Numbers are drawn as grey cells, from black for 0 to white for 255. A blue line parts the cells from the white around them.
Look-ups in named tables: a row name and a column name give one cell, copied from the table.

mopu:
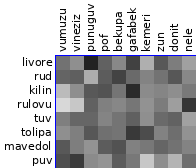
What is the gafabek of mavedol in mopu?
129
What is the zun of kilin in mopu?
133
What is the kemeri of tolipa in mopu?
76
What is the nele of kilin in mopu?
121
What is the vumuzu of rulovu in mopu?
216
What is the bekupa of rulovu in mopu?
135
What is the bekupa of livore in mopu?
136
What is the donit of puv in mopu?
180
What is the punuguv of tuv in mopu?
102
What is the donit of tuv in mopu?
98
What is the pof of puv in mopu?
148
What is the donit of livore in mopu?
125
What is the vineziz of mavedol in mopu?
126
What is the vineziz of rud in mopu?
95
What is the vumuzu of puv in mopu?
79
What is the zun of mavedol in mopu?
101
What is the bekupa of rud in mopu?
67
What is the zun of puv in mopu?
142
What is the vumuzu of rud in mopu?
100
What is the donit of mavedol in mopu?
114
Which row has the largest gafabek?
mavedol

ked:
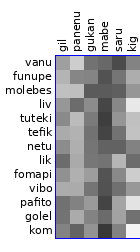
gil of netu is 140
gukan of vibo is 117
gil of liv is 151
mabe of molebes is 91
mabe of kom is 56
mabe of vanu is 104
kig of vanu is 131
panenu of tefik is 178
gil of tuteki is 138

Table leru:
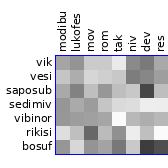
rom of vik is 202
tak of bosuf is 120
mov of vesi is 214
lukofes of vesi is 173
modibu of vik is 165
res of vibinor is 184
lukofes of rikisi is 191
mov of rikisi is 104
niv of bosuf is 201
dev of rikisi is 191
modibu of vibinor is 151

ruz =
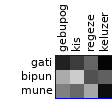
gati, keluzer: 4
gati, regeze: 100
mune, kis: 104
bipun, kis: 204
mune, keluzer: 13
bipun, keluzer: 96
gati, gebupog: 33
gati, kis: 60
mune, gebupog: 128
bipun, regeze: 81
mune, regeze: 167
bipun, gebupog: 171
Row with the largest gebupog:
bipun

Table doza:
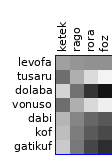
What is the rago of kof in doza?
125
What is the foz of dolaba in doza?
19
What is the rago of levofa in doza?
149
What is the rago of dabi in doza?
133
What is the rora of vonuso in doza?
217
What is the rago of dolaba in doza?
114
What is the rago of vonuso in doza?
175
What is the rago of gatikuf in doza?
121
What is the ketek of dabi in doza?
181
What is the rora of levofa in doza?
145
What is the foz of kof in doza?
73
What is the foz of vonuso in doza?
239

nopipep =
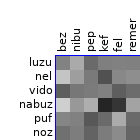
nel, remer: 142
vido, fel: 94
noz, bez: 112
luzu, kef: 127
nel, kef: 81
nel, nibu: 158
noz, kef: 124
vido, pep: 123
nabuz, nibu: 152
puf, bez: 133
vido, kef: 129
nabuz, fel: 53
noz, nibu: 125
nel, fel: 136
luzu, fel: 129
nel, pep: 122
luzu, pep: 106
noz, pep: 99
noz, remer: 101
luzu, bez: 130
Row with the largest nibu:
luzu

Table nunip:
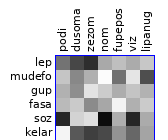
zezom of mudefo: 176
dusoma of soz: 211
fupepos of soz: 174
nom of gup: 204
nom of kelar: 73
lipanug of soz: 171
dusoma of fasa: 202
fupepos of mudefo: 113
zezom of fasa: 139
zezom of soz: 223
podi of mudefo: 197
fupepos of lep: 191
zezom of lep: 46
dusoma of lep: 71
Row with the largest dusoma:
soz

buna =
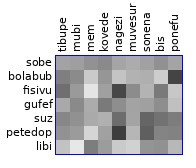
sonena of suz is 101
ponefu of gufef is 192
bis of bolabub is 205
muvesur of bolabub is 178
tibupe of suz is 135
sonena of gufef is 160
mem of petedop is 213
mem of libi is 125
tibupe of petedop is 146
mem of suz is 170
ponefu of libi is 184
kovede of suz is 176
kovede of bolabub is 150

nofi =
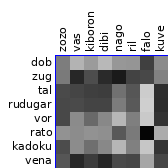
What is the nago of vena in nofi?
74
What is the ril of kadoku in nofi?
128
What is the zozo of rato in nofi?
146
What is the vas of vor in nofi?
139
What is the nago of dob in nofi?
151
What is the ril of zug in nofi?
67
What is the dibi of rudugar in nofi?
68
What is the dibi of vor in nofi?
136
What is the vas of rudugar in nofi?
74
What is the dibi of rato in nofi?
143
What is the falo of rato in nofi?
5
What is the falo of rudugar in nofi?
207
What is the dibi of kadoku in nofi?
136
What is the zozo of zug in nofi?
122
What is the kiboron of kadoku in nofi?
111
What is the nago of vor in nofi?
183
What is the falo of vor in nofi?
201

